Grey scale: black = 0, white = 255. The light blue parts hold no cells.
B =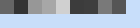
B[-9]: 101
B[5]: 60
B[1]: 51

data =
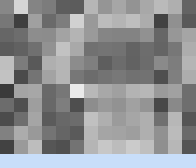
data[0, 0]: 135
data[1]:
[119, 63, 160, 106, 125, 209, 153, 188, 180, 190, 172, 66, 144, 89]
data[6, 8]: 160
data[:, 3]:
[124, 106, 140, 146, 175, 163, 105, 104, 91, 116, 86]
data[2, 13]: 165
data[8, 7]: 175
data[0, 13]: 100
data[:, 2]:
[132, 160, 141, 112, 89, 116, 167, 158, 165, 153, 189]
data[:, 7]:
[149, 188, 133, 116, 94, 115, 168, 153, 175, 165, 199]
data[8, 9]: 166
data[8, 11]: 112
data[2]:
[102, 109, 141, 140, 163, 180, 154, 133, 131, 131, 145, 102, 151, 165]
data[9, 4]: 101
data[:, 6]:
[182, 153, 154, 113, 127, 108, 184, 141, 192, 184, 181]
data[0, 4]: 93
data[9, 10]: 175
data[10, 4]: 80
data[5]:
[194, 75, 116, 163, 181, 119, 108, 115, 120, 113, 114, 79, 127, 173]
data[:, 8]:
[166, 180, 131, 114, 108, 120, 160, 146, 155, 163, 188]
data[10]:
[66, 154, 189, 86, 80, 115, 181, 199, 188, 203, 191, 143, 183, 84]
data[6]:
[58, 164, 167, 105, 119, 234, 184, 168, 160, 179, 183, 154, 161, 110]
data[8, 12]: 183
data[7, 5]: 78
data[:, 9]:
[147, 190, 131, 99, 98, 113, 179, 161, 166, 158, 203]
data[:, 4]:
[93, 125, 163, 194, 181, 181, 119, 126, 104, 101, 80]

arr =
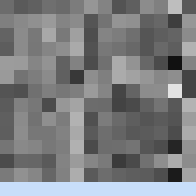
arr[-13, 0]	108
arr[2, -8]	78
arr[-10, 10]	85
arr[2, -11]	168
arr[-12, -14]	127
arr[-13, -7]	131
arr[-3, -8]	75
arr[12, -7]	109
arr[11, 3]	90
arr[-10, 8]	114
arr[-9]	[156, 155, 133, 147, 97, 130, 76, 112, 171, 147, 103, 75, 17, 131]
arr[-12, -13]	137
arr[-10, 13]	178
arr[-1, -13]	145
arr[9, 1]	141
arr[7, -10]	151
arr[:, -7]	[131, 115, 132, 120, 112, 127, 133, 107, 124, 110, 109, 122, 109]
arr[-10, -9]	170
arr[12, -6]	99
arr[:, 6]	[150, 85, 78, 82, 76, 142, 155, 108, 80, 90, 75, 134, 90]
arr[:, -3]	[128, 103, 94, 105, 75, 135, 141, 116, 91, 97, 77, 142, 78]
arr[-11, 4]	121
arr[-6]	[91, 129, 119, 75, 151, 164, 108, 107, 67, 74, 97, 116, 88, 179]
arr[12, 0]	122
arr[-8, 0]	154
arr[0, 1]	90
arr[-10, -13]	139
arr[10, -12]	133
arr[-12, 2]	144
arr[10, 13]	147
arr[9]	[94, 141, 119, 119, 130, 169, 90, 110, 100, 88, 91, 97, 76, 171]
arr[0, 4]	106

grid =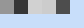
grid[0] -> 150
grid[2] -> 209
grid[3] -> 204
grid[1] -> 54

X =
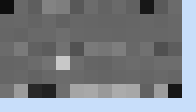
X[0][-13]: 14
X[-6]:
[103, 104, 100, 105, 98, 103, 102, 101, 101, 102, 103, 101, 104]
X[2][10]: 103
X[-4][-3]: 113
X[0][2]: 94
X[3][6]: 122
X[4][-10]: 115
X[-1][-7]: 168
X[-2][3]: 104
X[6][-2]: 156
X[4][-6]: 100
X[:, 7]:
[99, 101, 103, 118, 100, 101, 153]
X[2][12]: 104
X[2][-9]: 110
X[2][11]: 103
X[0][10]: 23
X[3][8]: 126
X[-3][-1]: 109
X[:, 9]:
[97, 102, 103, 104, 108, 104, 167]
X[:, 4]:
[126, 98, 110, 114, 200, 108, 110]
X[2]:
[102, 100, 105, 105, 110, 104, 103, 103, 102, 103, 103, 103, 104]
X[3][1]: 122
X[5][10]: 102
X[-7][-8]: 88

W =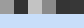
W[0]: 156
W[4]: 52
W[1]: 50

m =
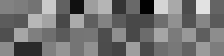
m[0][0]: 130
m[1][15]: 90
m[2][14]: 94
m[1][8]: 91
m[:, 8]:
[52, 91, 143, 68]
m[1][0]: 92
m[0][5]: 16
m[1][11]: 110
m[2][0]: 79
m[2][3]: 111
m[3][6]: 145
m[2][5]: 117
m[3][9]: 158
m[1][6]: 95
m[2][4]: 90
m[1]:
[92, 87, 183, 163, 72, 171, 95, 131, 91, 72, 73, 110, 145, 83, 134, 90]
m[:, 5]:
[16, 171, 117, 117]
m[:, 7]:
[181, 131, 77, 76]
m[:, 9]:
[105, 72, 72, 158]
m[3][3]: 128
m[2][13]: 153

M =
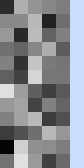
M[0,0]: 43
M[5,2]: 213
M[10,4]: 125
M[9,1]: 81
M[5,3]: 119
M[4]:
[129, 50, 196, 122, 117]
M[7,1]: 163
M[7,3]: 129
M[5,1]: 66
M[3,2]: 135
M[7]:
[152, 163, 67, 129, 100]
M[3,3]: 174
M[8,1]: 162
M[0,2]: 149
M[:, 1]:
[175, 137, 41, 100, 50, 66, 157, 163, 162, 81, 208, 224]

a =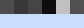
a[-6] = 77
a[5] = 81
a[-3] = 14

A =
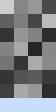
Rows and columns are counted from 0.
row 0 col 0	205
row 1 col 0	96
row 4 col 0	116
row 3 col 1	168
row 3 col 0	131
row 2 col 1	149
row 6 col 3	44
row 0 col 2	151
